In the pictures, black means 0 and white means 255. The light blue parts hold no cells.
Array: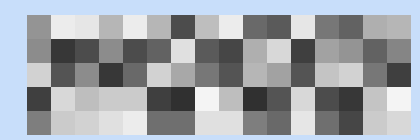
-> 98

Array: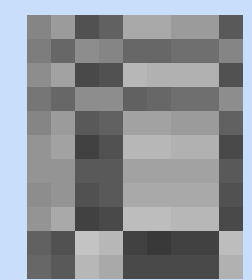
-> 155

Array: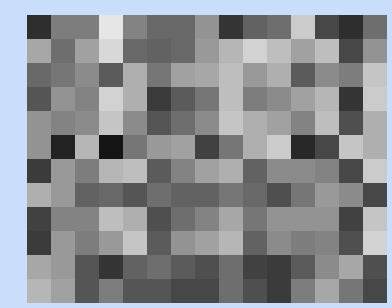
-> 71

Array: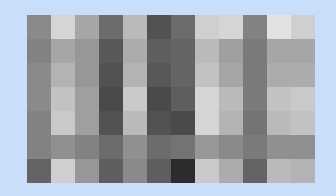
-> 130

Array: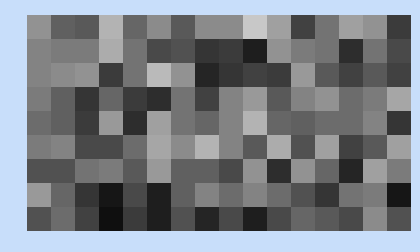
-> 160

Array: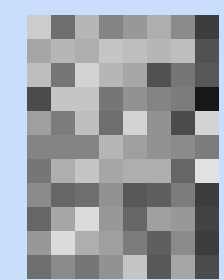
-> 174

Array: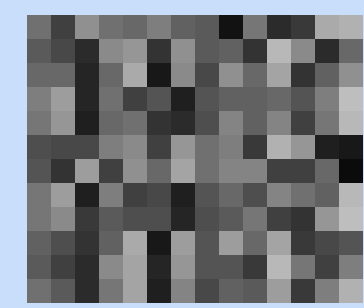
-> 57

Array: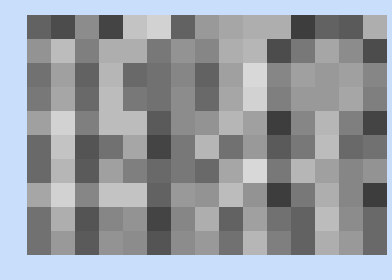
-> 98
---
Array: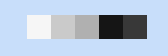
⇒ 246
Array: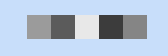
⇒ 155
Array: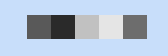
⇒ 89
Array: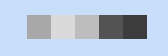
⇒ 168
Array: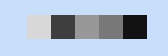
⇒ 216
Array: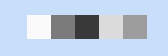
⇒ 250
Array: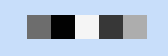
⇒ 109
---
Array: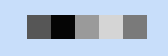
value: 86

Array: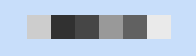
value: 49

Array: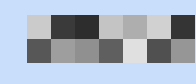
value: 144

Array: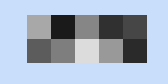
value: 92

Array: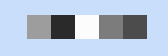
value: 157

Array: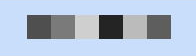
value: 122

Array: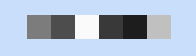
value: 77
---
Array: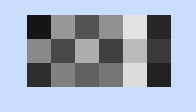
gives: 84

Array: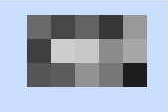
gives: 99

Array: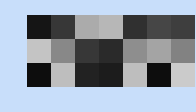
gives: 171

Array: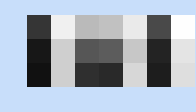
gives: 186

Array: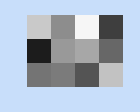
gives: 246

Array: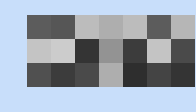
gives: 188

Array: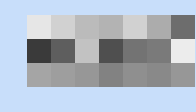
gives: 187

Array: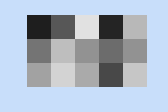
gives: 225

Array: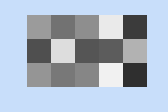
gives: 142
